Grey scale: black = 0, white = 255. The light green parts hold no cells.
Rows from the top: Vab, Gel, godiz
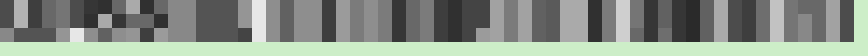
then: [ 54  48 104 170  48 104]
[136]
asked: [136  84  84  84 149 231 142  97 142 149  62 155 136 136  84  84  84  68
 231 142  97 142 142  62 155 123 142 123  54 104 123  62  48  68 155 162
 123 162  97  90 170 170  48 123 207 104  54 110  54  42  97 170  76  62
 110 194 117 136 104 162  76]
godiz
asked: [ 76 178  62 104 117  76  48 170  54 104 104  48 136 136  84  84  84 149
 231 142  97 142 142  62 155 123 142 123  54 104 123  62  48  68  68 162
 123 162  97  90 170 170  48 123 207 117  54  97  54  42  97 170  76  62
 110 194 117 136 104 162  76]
Gel
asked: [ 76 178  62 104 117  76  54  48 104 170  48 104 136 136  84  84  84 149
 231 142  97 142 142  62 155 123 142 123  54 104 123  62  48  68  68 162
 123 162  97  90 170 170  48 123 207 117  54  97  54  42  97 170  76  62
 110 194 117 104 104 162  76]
Vab

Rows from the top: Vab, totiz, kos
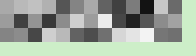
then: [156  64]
[148]
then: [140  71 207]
[185]

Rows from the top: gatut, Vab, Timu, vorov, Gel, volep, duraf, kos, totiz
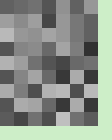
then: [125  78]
[178]
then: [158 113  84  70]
[105]
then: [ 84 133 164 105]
[56]
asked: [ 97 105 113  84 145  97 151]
gatut
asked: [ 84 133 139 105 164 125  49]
vorov
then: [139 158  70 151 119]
[97]
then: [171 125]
[78]

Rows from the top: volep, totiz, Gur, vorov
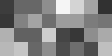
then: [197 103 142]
[76]
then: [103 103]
[142]
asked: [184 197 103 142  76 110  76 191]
vorov
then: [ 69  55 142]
[170]
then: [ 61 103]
[103]
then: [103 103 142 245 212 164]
[49]
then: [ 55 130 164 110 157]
[157]

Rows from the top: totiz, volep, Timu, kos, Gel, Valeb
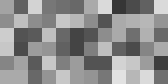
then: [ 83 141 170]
[111]
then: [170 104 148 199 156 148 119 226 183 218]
[111]

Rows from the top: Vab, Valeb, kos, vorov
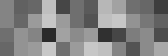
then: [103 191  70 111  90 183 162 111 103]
[62]
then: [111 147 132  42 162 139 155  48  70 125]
[139]
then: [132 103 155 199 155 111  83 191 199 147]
[119]
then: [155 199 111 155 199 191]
[132]
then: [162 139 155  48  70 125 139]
[76]
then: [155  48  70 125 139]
[76]

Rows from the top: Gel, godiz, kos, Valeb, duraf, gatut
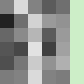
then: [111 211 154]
[146]
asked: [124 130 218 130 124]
gatut
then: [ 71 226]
[64]
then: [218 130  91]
[111]

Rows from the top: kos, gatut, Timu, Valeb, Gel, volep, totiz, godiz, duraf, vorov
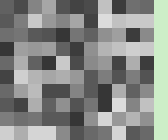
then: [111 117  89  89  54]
[144]
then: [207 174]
[213]
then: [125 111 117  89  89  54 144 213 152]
[180]
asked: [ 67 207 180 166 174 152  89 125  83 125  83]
volep
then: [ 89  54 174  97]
[138]
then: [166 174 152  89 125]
[83]
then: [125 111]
[117]

